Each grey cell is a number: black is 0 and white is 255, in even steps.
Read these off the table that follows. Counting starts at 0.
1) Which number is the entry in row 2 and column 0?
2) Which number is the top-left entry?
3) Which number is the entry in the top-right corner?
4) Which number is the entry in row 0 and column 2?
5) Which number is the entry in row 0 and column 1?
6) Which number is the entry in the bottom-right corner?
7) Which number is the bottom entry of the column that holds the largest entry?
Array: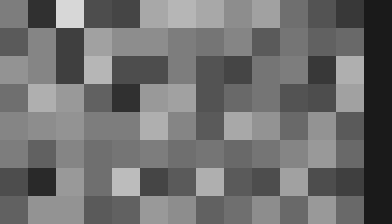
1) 147
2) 125
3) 26
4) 215
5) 48
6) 26
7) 147
